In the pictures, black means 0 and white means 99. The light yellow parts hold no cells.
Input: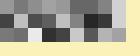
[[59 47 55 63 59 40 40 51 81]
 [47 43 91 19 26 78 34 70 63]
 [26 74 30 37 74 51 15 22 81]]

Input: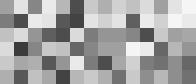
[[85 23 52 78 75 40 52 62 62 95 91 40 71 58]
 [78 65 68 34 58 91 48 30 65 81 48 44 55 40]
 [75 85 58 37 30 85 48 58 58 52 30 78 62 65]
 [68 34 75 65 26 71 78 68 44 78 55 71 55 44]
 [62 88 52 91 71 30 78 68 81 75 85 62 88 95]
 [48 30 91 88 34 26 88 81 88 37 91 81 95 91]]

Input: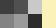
[[51 60 17]
 [24 31 78]]

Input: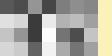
[[87 83 23 91 69 73 62]
 [83 79 38 94 66 45 62]
 [76 58 23 98 45 30 76]
 [34 30 58 27 49 55 52]]

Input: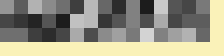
[[58 36 69 54 43 24 72 40 17 50 11 78 33 27 47]
 [43 43 24 17 27 66 30 54 62 47 82 50 62 69 40]
 [27 21 14 33 11 75 72 21 33 50 30 66 27 36 36]]

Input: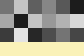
[[65 11 76 59 69 84]
 [45 76 37 52 34 11]
 [23 88 15 30 45 27]]

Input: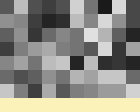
[[77 49 24 66 34 49 52 60 60 81]
 [56 52 24 14 18 73 52 84 56 28]
 [52 63 45 73 77 14 73 18 21 14]
 [41 31 37 56 45 70 63 77 77 41]
 [37 56 21 41 52 45 87 70 37 14]
 [34 73 31 24 31 81 45 10 84 28]
 [24 49 60 66 49 45 34 84 21 63]]

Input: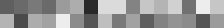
[[70 29 67 63 92 54 33 74 47 63 37 51 57 54 33 60]
 [37 41 47 41 60 67 16 85 85 51 77 70 81 44 92 77]]

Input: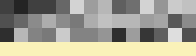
[[31 40 54 67 54 47 67 75 71 71 61 64 34 54]
 [25 14 25 25 40 82 61 71 37 43 82 58 79 75]
 [18 71 51 47 79 51 51 58 18 61 21 37 86 31]]
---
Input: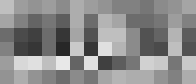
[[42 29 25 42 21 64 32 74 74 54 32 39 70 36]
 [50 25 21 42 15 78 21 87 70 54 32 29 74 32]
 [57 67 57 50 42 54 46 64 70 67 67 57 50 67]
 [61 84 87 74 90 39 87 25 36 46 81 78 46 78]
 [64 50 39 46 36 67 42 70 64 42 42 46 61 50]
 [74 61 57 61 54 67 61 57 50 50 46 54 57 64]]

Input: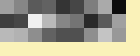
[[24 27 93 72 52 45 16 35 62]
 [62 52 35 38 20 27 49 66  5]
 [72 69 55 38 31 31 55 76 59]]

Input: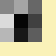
[[52 64 40]
 [71  9 36]
 [85  2 25]]

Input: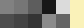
[[30 26 20 54 39]
 [50 46 36  9 85]]

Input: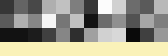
[[ 7  7 11 25 52 18 62 81 84  4 25 59]
 [21 39 28 68 75 49 21 98 81 42 35 72]
 [35 68 52 95 46 75  7 42 56 32 65 49]]

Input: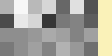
[[29 90 83 21 47 51 36]
 [47 55 62 51 69 59 43]
 [55 55 59 66 62 51 62]
 [69 96 72 83 40 87 32]]

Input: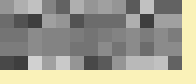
[[28 24 81 62 78 58 28 35 58 72 72 75 38]
 [42 32 24 62 58 32 42 42 42 68 24 62 62]
 [45 45 54 51 51 48 45 48 51 54 48 54 48]
 [48 48 54 51 51 45 45 54 45 54 42 54 54]
 [58 68 75 51 38 68 58 62 58 35 75 38 38]]

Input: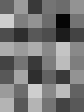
[[26 45 22 49 73 49]
 [30 18 34 30 11 26]
 [34 64 18 38 22 57]
 [38 60 22 45 42 57]
 [60 42 80 53 73 38]
 [67 60 67 53 76 53]
 [70 34 70 45 26 34]
 [80 49 57 42  2 45]]
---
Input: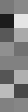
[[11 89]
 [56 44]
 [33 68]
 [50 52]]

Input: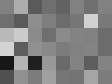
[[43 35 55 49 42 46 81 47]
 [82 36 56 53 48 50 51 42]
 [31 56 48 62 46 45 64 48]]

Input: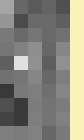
[[58 29 41 41 37]
 [46 50 55 40 52]
 [44 46 52 40 49]
 [31 22 48 45 48]
 [49 48 50 40 47]]

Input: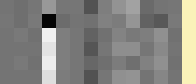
[[46 43 47  2 42 45 44 50 48 58 38 34 47]
 [45 45 45 88 49 46 33 46 55 55 46 53 45]
 [45 45 45 86 48 46 32 46 56 57 45 52 45]]

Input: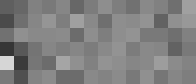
[[29 43 52 58 49 62 53 43 55 54 57 38 56 59]
 [21 34 45 52 49 52 48 53 57 48 53 52 38 47]
 [47 31 51 54 42 42 53 51 54 47 56 46 52 49]]

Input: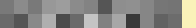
[[41 33 53 68 29 41 76 50 65 22 52 38 42]]

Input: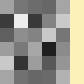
[[23 92 22 51 78]
 [61 47 65 12 54]
 [64 44 40 41 69]]
